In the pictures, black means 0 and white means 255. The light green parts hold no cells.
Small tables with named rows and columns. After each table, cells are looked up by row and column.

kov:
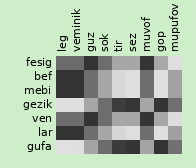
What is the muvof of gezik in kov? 166
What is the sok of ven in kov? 109
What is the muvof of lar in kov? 111
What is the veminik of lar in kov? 52
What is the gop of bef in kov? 223
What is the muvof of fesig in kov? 52
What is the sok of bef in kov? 166
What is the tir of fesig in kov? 167

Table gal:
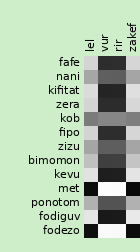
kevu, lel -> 226
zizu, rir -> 94
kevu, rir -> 31
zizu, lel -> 165
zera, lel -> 212
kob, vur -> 134
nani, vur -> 95
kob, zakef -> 126
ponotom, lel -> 177
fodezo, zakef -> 12
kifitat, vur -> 36
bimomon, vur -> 63
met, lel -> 12
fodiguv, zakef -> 233
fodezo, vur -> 250
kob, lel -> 123
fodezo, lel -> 16
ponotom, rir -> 83

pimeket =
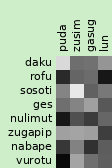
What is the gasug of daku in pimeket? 113
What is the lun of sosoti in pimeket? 120
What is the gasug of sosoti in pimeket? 97
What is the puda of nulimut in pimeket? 23
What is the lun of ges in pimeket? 88
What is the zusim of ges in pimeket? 132
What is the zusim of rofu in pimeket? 101
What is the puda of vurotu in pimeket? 9
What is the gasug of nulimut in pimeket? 60
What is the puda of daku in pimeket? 217
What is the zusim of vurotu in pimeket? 164
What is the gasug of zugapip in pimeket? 159
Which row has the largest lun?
daku

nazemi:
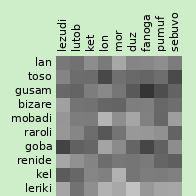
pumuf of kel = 124
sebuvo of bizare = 110
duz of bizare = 126
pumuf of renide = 101
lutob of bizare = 116
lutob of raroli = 134
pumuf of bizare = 104
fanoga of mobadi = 129
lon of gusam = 137
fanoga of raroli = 151
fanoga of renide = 122
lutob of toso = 109
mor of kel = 178
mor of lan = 167
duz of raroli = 152
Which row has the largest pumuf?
leriki

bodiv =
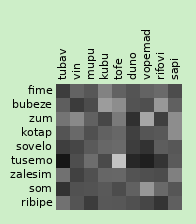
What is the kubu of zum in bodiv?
71
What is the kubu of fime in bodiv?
130
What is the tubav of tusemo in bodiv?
22
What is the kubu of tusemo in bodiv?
74
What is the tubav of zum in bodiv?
116
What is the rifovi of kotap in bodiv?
88
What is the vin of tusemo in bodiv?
78
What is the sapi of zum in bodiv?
141
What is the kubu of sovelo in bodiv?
103
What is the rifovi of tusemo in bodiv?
52
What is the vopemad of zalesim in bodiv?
79
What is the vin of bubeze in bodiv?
59

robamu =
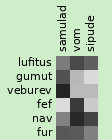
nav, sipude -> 68
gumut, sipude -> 218
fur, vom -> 90
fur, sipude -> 128
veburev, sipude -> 186
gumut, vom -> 184
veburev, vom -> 186
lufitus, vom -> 73
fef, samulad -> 219
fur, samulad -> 88
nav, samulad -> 130
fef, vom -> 58
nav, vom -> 41
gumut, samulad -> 81
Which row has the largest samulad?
fef

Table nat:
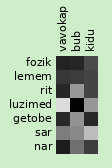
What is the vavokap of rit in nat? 39
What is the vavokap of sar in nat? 125
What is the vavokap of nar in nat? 29
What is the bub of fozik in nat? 38
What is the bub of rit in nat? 151
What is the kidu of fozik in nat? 75
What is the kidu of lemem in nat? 68
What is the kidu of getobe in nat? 40
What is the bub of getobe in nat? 147
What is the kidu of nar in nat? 61
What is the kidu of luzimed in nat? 151
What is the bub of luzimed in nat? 3
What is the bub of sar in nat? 137
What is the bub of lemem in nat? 60
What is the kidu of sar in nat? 188
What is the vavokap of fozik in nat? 35
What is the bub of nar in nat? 112
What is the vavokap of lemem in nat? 56
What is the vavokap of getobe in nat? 41

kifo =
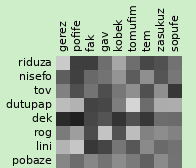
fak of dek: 71
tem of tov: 80
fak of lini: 56
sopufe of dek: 107
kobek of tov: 119
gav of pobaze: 115
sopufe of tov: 55
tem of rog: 130
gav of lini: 69
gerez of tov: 129

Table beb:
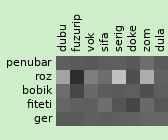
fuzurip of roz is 46
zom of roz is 174
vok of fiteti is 95
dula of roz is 98
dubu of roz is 163
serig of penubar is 94
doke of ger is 98
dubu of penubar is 94
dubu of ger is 90
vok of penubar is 88
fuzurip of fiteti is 96
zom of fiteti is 105
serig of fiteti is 85
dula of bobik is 94
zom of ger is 101
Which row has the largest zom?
roz

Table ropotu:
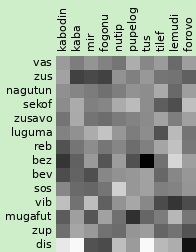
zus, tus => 152
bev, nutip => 146
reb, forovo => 120
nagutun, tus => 141
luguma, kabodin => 130
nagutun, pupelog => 146
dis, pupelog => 155
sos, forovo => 149
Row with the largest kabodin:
dis

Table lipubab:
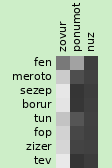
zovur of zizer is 214
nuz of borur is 63
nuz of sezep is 61
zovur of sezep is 231
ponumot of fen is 162
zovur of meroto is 203
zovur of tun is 195
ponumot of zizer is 67
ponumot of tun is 85
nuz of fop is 64
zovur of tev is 233
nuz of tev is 60
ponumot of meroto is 78
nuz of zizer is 65
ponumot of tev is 52
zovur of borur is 228
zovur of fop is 210
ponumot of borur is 54
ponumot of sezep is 53

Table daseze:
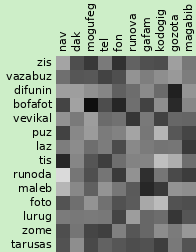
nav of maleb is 182
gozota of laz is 118
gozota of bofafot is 41
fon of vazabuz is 79
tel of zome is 63
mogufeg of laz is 110
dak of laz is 140
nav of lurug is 123
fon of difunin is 96
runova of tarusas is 77
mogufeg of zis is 56
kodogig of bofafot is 142
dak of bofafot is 162
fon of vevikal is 113
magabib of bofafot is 135
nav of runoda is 218
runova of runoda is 146

